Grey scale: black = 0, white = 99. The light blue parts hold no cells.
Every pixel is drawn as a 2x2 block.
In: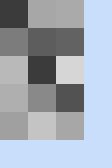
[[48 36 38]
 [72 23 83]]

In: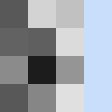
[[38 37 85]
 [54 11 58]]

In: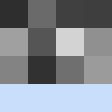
[[62 33 82]
 [51 19 43]]

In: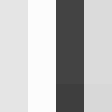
[[89 98 26]
 [89 98 26]]

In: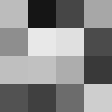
[[55 90 87]
 [74 75 67]]

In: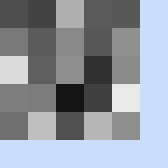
[[47 35 53]
 [85 37 55]]

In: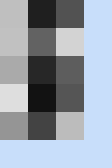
[[75 38 82]
 [66 15 36]]

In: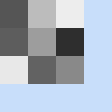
[[36 61 18]
 [90 38 53]]
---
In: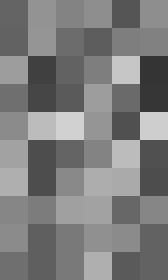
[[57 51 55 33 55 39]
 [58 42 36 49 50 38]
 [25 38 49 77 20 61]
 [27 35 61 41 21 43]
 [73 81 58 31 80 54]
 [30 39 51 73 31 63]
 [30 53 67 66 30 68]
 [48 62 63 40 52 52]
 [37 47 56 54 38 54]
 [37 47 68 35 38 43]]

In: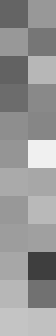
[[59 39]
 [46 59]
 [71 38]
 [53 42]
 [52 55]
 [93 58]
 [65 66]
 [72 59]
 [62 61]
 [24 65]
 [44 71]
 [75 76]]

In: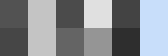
[[76 29 87 26 32]
 [76 39 58 18 27]]

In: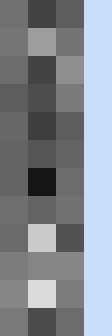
[[26 36 44]
 [61 45 46]
 [26 55 42]
 [30 47 36]
 [24 36 40]
 [33 39 39]
 [ 8 42 39]
 [39 44 43]
 [79 32 41]
 [52 52 48]
 [85 48 52]
 [29 42 47]]

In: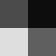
[[ 5 29]
 [37 86]]

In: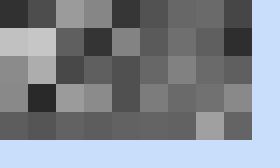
[[30 60 52 21 32 40 41 27 19]
 [77 37 20 51 35 43 37 18 75]
 [67 28 37 31 40 50 41 37 54]
 [16 60 54 31 48 41 44 53 53]
 [33 38 36 38 39 38 62 39 36]]

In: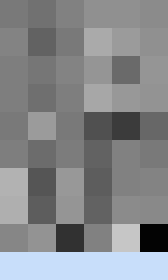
[[44 50 56 56 54 47]
 [38 47 66 60 56 51]
 [46 51 58 41 58 49]
 [43 49 65 59 57 49]
 [60 47 31 23 40 47]
 [42 48 38 50 47 49]
 [33 59 36 50 51 69]
 [36 58 38 54 53 68]
 [57 19 50 77  1 52]]

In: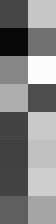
[[77 27]
 [44  3]
 [98 52]
 [30 67]
 [78 26]
 [75 25]
 [80 26]
 [64 37]]
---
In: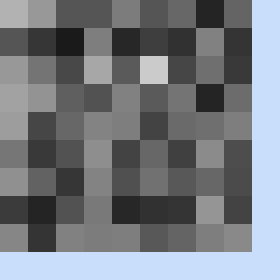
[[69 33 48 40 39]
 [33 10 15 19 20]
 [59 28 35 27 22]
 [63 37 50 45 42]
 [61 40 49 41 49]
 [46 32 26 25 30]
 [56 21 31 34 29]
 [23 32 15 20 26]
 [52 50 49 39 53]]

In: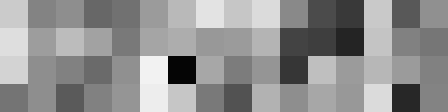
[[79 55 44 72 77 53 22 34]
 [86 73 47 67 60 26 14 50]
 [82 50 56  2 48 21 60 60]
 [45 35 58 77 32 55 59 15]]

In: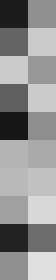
[[11]
 [39]
 [79]
 [37]
 [ 9]
 [70]
 [72]
 [62]
 [13]
 [56]]

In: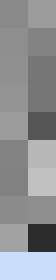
[[53]
 [55]
 [56]
 [57]
 [60]
 [51]
 [50]
 [54]
 [63]]

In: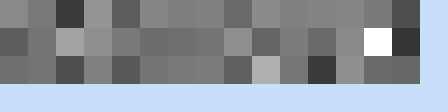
[[53 23 36 49 41 50 52 30]
 [36 63 47 43 55 48 53 20]
 [43 30 34 47 37 46 56 40]]

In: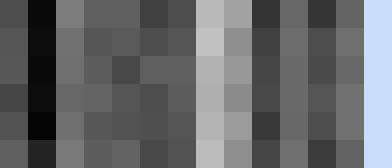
[[30 48 37 30 63 40 39]
 [33 44 35 33 55 42 43]
 [34 43 28 37 59 41 40]
 [27 40 33 36 54 41 44]
 [32 43 32 33 60 40 44]
 [37 47 38 32 55 43 38]]

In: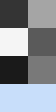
[[20]
 [95]
 [10]]

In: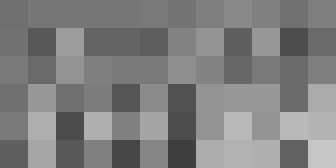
[[43 46 46 45 53 44]
 [44 60 39 51 37 30]
 [47 57 47 55 40 41]
 [43 43 33 32 59 41]
 [47 29 50 30 72 72]
 [37 34 27 24 69 38]]
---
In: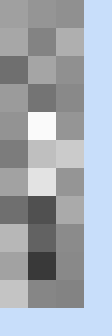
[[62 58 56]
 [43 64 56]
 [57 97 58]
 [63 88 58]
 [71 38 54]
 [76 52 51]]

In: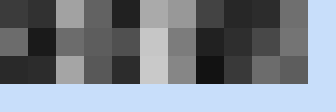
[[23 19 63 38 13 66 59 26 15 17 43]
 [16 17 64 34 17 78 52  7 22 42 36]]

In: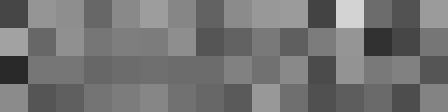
[[27 58 55 40 53 61 52 38 54 59 60 26 82 42 32 60]
 [16 46 46 40 42 43 42 42 50 44 53 29 57 47 50 33]]

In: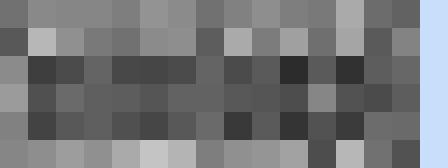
[[44 53 52 52 49 57 54 44 50 55 49 47 66 42 38]
 [54 24 29 39 28 27 29 39 29 35 17 35 19 36 40]
 [50 26 34 37 31 27 34 41 22 35 20 32 23 42 41]]

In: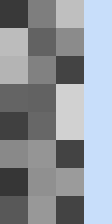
[[22 49 74]
 [70 50 26]
 [25 40 81]
 [21 56 60]]

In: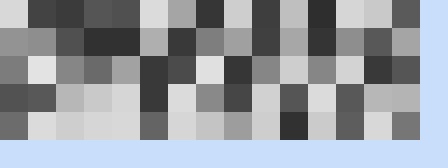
[[84 26 23 33 31 85 64 21 80 24 74 18 83 78 35]
 [48 88 52 41 63 22 29 87 21 52 80 52 82 22 33]
 [42 85 80 83 84 39 83 76 61 80 19 79 36 84 46]]
